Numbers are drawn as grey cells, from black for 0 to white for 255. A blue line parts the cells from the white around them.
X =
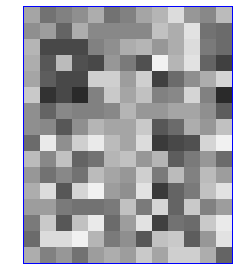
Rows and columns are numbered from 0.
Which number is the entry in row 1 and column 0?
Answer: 143
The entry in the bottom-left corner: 173
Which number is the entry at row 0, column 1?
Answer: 114
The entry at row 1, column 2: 100
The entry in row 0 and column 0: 165
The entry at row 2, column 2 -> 72
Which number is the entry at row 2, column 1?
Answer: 72
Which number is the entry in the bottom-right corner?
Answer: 100
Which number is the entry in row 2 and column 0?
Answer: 181
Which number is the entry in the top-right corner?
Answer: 187
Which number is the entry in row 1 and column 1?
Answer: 157
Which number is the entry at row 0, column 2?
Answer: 129

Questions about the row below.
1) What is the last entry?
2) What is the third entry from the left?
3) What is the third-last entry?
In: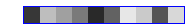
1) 216
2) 160
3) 202

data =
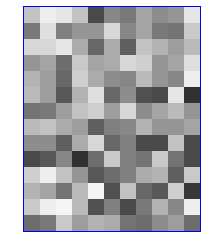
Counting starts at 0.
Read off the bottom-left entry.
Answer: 109
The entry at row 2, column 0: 215
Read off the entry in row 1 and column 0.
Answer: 121
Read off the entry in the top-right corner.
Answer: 230
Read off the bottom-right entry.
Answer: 109
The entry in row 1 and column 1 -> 223
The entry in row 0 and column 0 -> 194
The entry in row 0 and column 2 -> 230
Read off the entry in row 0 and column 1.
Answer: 238
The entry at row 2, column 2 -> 230
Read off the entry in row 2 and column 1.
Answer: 215

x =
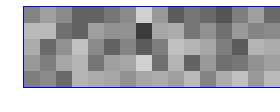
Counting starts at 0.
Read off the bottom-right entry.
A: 186
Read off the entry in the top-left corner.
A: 132
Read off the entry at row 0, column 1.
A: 159
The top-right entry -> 106
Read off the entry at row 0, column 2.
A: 138
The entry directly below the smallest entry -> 92
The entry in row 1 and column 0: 186
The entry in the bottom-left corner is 126
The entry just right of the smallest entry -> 166
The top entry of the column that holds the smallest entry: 208
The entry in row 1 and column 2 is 112

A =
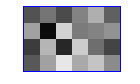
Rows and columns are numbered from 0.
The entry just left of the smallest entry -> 161
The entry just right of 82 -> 117
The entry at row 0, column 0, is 82
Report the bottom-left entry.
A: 88
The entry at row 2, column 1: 181
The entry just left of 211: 11

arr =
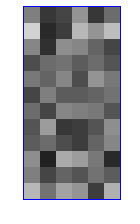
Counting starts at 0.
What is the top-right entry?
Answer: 108
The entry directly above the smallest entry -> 108
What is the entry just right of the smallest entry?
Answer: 170
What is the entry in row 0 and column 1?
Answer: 55
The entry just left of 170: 33
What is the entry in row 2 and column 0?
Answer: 134
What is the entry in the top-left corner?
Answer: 127
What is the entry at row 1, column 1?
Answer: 41
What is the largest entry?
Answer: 210
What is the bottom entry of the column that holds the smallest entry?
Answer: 114

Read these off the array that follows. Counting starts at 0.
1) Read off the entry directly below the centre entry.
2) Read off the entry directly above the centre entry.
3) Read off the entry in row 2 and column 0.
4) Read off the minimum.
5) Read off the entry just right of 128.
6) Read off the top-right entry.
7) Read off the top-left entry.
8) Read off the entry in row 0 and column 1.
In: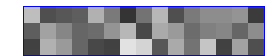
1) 212
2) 115
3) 65
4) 52
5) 134
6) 59
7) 190
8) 79

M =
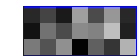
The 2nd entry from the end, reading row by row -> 53
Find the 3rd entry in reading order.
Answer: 26
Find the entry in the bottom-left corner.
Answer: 122
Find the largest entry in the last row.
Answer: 178
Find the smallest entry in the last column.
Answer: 32
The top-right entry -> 40

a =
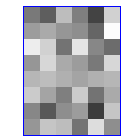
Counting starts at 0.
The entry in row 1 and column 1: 170
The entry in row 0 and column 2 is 189
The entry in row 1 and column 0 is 156
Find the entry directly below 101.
135
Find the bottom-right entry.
142
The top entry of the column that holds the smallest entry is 67
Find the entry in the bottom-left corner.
150
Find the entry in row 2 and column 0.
237
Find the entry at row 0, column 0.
121
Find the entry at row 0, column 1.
94
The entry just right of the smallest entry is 197
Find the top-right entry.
209
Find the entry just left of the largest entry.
101
